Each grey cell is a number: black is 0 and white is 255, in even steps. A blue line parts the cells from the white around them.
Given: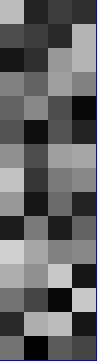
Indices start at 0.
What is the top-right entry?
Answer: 47
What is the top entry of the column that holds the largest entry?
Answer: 188
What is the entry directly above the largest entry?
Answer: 28
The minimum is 2
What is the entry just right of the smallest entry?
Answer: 91
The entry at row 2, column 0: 22
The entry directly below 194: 152
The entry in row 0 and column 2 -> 61
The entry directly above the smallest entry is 174
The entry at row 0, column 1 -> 35
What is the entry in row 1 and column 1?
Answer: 61
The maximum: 208
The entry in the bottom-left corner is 115
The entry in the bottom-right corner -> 69
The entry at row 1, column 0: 77

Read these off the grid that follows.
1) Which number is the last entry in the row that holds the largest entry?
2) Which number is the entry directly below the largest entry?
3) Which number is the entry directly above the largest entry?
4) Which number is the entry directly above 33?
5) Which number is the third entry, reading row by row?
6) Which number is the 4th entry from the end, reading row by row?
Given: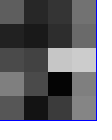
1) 204
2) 127
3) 106
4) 94
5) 52
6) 86

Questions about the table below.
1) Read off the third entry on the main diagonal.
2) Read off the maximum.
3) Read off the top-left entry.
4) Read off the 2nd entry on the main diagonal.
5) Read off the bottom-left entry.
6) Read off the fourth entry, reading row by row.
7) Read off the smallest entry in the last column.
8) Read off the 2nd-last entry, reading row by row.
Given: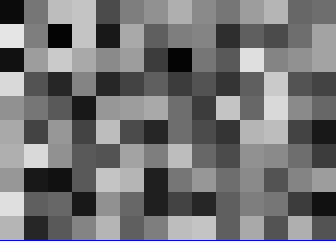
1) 202
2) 229
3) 11
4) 126
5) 181
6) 196
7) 17
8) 175

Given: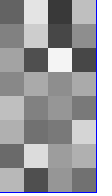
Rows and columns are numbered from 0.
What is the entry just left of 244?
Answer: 79
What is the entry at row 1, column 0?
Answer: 129
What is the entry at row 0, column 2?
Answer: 57
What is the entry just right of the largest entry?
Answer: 71
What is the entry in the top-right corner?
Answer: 191
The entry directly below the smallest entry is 71
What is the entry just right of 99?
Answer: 228
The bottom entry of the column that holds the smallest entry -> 150
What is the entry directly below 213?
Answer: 176
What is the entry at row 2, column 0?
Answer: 163

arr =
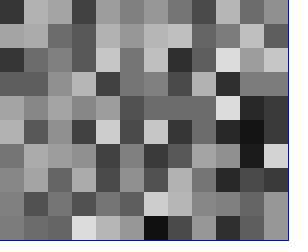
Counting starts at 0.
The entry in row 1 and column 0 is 163
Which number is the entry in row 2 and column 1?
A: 108
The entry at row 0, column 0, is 53
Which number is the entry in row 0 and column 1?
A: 177
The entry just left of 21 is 41
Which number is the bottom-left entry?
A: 123
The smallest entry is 15
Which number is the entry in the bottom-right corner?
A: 150
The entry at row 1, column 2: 108
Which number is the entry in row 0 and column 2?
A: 163
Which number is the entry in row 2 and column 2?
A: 129
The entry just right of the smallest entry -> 73
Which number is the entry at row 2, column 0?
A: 53
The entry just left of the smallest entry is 150
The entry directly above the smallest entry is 204
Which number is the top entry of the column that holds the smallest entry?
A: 150

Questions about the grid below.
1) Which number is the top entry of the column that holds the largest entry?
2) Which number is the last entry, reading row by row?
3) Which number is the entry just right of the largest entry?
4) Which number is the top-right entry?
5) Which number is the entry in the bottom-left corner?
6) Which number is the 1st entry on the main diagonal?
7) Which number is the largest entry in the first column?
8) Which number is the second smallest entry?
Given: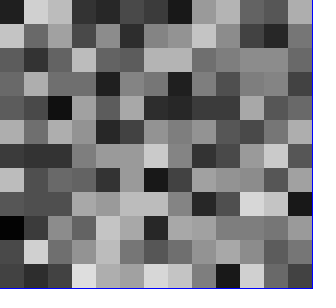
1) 51
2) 66
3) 174
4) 174
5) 66
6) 31
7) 196
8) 16

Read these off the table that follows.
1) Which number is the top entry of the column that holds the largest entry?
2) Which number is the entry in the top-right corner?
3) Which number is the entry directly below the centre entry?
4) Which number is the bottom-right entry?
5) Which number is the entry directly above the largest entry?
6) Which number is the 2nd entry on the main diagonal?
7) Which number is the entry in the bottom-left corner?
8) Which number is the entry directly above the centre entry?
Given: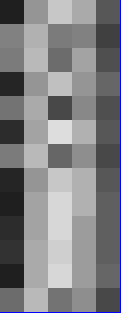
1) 199
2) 87
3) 199
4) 72
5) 72
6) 177
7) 108
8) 221

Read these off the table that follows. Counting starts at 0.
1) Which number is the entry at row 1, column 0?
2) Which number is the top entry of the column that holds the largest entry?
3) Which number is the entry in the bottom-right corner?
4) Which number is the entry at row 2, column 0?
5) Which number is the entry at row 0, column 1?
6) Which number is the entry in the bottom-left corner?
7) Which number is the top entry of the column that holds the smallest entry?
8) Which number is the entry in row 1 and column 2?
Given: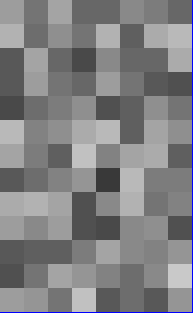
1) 178
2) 103
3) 149
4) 88
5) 116
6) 157
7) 103
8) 143

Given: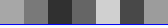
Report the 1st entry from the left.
167
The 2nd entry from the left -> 121
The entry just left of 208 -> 100

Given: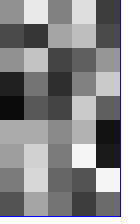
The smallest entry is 11
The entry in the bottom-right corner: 108
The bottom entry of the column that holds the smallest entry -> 82
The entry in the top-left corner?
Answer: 144
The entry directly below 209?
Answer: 215
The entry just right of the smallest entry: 88
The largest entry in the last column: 245
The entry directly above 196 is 54
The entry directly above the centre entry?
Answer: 46
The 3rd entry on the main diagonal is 68
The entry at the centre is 68
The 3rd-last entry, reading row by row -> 115
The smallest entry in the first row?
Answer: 61

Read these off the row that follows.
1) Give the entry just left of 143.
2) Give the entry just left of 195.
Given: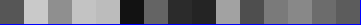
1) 201
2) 143
